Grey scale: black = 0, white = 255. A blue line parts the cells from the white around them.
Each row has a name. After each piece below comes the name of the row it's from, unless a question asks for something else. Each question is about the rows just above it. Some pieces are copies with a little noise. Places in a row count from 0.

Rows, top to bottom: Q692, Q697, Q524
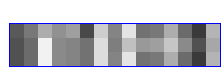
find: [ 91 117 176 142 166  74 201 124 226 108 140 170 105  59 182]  Q692
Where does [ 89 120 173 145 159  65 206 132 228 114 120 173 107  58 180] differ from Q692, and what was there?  5, [73]
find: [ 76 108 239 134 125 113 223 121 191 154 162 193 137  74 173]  Q697

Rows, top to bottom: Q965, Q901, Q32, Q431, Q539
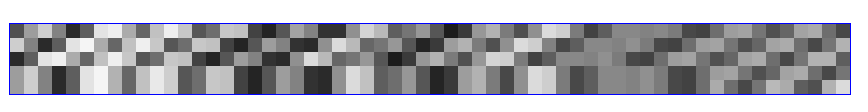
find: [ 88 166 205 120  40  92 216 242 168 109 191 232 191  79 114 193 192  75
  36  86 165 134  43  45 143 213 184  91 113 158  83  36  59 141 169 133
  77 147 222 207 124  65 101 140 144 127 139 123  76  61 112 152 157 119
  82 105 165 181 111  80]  Q965

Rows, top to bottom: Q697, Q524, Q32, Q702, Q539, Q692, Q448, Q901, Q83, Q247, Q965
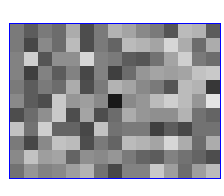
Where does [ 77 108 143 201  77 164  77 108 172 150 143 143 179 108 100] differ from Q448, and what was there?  13, [114]
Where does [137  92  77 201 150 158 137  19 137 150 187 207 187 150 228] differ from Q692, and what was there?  7, [25]
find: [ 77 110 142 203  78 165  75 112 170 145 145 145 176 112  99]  Q448
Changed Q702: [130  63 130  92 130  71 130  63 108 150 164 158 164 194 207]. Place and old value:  14, [201]
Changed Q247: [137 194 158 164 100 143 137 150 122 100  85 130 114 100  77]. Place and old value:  10, [92]

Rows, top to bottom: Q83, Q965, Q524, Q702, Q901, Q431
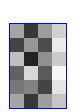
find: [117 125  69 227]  Q901
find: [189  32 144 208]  Q524
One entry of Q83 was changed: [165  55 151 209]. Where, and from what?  2, [157]
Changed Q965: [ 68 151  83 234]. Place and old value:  2, [76]
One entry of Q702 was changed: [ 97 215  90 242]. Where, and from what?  3, [248]

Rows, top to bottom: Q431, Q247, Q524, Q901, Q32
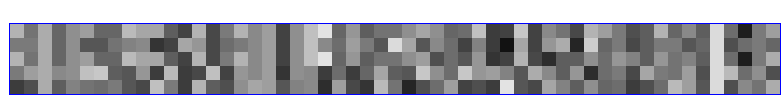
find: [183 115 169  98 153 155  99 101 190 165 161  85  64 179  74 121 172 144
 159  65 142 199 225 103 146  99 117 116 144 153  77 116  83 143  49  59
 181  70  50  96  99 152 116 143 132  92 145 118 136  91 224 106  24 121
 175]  Q524
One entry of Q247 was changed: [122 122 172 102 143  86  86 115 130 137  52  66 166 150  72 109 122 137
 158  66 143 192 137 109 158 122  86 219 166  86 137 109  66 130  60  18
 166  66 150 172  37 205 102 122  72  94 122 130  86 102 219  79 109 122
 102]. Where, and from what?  47, [122]
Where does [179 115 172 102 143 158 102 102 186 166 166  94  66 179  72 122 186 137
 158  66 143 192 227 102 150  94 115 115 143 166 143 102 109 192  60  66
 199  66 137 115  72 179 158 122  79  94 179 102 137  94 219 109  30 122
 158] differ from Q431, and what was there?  16, [179]

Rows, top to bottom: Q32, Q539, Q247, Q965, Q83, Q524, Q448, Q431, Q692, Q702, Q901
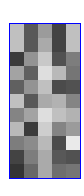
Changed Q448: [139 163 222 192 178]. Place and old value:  0, [132]
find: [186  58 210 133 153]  Q431
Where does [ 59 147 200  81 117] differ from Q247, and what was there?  4, [125]

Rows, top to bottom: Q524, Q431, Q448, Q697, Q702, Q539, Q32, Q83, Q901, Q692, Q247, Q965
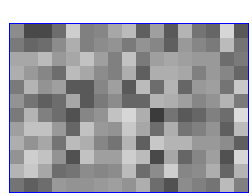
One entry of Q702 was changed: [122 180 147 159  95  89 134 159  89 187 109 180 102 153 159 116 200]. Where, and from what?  4, [89]
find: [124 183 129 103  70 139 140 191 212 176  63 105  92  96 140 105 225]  Q32
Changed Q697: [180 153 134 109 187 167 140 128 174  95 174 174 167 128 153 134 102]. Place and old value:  0, [174]
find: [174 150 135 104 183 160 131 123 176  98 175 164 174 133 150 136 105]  Q697

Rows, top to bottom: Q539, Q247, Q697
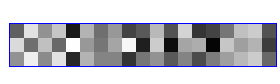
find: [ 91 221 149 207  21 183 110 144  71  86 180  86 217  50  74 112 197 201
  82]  Q539
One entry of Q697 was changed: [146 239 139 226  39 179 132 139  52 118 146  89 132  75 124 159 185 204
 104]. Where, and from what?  7, [132]
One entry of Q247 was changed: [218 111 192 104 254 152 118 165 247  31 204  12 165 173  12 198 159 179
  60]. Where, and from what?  14, [5]

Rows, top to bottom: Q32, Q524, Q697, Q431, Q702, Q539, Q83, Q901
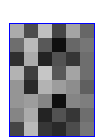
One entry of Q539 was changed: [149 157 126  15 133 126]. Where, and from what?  2, [133]
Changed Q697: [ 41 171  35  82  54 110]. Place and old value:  0, [47]
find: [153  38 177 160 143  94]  Q702
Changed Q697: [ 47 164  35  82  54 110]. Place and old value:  1, [171]
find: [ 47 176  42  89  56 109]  Q697
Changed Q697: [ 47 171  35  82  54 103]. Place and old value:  5, [110]

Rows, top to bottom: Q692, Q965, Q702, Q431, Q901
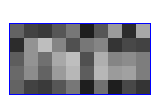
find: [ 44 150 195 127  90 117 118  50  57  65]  Q965
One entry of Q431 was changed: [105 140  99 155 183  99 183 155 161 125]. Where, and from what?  5, [93]
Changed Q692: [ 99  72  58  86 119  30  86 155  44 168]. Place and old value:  1, [66]
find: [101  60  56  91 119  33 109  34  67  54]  Q901
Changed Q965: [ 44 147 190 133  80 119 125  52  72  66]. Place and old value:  6, [133]
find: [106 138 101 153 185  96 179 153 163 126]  Q431

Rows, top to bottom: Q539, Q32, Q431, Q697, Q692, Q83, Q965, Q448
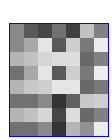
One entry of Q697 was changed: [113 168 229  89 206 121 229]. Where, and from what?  6, [236]
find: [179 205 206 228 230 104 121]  Q692

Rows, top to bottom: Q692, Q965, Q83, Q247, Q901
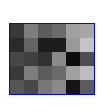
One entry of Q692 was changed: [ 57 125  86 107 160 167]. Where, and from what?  2, [92]
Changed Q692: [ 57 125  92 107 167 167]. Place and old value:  4, [160]
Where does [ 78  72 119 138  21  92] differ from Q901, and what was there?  0, [86]

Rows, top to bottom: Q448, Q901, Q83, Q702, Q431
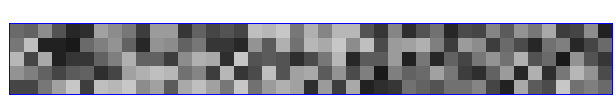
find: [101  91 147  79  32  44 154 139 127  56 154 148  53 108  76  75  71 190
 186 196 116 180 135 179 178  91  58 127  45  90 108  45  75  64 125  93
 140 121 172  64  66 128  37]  Q448
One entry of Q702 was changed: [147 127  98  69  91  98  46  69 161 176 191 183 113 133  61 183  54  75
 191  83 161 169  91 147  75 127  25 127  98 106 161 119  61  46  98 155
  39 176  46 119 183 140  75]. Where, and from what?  41, [147]
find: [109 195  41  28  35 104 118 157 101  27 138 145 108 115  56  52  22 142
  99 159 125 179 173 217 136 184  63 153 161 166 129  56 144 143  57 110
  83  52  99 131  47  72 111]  Q901
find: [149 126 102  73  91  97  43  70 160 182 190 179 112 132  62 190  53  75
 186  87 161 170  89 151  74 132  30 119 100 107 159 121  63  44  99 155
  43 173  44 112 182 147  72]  Q702
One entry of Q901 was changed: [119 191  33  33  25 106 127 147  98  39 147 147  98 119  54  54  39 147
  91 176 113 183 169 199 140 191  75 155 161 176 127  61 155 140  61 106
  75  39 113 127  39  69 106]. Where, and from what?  11, [140]
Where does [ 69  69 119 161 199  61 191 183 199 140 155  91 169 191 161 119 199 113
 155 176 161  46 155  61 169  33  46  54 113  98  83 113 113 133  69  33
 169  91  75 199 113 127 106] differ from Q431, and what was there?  10, [161]

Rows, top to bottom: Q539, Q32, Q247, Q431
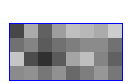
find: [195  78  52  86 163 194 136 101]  Q247
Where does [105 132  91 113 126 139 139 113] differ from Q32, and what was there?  0, [113]

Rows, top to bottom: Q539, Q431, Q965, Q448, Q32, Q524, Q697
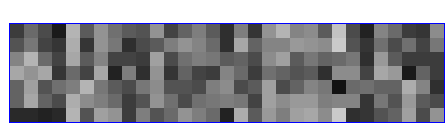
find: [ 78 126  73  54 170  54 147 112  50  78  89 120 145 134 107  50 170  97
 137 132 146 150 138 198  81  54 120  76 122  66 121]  Q431
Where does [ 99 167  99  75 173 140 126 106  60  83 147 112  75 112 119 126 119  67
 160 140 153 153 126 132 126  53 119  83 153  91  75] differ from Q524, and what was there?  24, [132]
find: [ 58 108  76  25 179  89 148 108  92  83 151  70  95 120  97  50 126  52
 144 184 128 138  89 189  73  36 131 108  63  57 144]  Q539
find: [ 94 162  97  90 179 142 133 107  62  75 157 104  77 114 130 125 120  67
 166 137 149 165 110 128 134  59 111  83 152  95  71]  Q524

